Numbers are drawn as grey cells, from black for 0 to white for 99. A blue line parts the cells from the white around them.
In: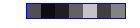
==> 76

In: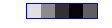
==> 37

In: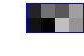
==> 7

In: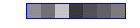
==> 32

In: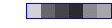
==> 54

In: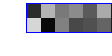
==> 35

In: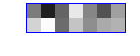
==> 52

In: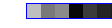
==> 23
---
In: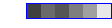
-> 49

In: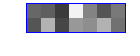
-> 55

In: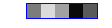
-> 63

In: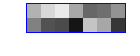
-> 76

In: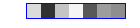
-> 34

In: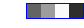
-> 61
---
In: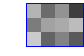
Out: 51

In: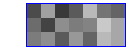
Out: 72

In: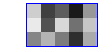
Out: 18

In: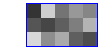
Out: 37

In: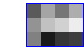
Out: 21

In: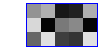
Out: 20

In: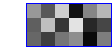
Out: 4

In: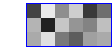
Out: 62
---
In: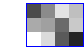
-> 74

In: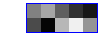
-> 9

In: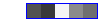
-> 43

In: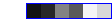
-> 84

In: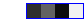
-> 94

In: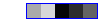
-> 39
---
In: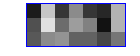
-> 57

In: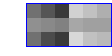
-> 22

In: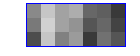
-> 50

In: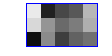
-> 24

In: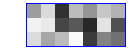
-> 73

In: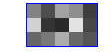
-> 67

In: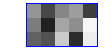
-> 79
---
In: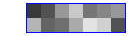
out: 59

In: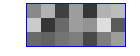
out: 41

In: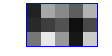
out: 32

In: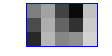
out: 39

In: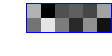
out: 31

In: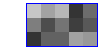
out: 45

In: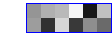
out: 72

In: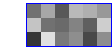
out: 41
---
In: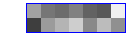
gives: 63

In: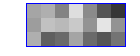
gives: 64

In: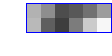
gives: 69

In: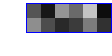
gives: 33

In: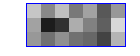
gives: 77

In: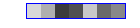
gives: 84

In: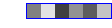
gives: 50
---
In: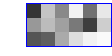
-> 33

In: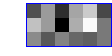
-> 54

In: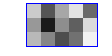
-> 72

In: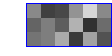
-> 45

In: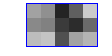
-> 73

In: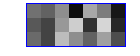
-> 41
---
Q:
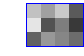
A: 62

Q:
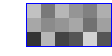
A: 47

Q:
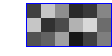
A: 77

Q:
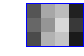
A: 65

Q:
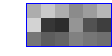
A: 78

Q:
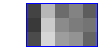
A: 71

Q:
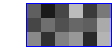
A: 10

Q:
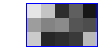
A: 76

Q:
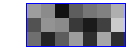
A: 54
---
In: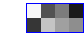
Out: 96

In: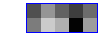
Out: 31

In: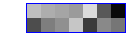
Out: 74

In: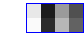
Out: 90

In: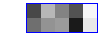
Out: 28

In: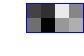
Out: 26

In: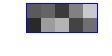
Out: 35

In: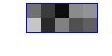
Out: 44

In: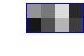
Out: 57

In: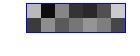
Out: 72
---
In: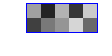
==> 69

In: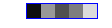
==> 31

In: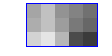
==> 57

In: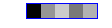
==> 79

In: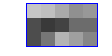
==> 66

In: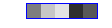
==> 88
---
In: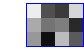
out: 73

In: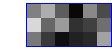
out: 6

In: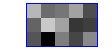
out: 49

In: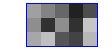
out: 33

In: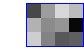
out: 34

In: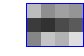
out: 69
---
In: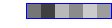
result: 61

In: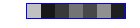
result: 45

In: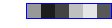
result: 59

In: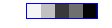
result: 43

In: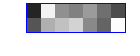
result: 82

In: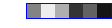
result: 51
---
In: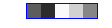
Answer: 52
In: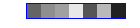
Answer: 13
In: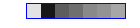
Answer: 65
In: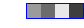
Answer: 24
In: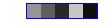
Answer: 6
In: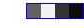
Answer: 5
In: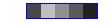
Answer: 13
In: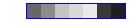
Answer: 12
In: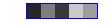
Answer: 61
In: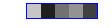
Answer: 25
